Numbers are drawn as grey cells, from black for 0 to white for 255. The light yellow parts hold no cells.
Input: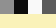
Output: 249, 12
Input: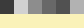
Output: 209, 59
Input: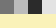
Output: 227, 43
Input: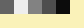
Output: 238, 12
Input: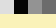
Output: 222, 4
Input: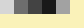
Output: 214, 25
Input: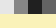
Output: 230, 32
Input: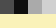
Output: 208, 14
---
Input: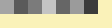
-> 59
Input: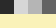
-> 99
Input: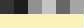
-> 165
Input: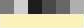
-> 175
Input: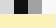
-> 248
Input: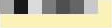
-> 201
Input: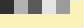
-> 155
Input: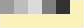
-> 49
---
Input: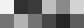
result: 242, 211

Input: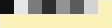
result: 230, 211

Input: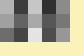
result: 228, 198

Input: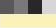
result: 214, 121

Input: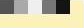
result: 239, 169

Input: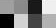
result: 239, 210
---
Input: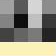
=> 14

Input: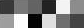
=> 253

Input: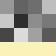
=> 46

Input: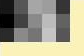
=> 65

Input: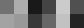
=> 153

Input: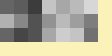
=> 135

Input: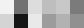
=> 21

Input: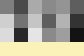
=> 115
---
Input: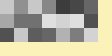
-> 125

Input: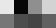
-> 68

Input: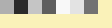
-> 227

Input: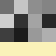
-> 153

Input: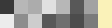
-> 76

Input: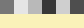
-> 207

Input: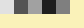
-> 30

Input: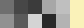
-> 41

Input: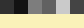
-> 202
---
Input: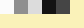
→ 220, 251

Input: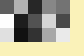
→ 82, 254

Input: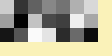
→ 73, 250

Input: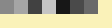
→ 196, 196

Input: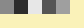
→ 231, 231

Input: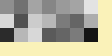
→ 183, 227
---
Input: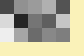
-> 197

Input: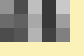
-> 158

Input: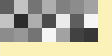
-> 245

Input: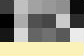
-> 42

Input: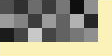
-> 38

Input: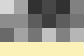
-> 117

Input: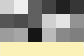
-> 147

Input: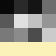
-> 149

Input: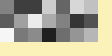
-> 82

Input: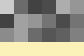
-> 116
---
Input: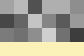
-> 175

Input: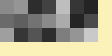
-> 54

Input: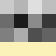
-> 223

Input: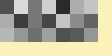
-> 172

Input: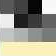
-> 6

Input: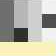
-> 207

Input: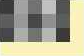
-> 192

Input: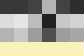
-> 67
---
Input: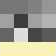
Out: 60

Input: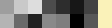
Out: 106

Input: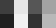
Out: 241

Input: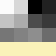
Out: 172

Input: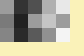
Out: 33

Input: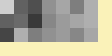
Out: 106

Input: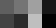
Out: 43

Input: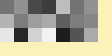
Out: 125
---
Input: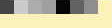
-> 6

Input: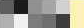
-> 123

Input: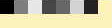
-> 103

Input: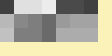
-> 172

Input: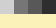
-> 118

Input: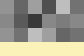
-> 159

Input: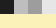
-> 190

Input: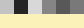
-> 133

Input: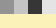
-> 196
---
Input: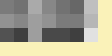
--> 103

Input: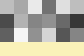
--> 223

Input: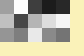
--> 28

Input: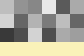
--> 90

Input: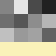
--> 74

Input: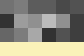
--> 73

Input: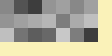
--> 136
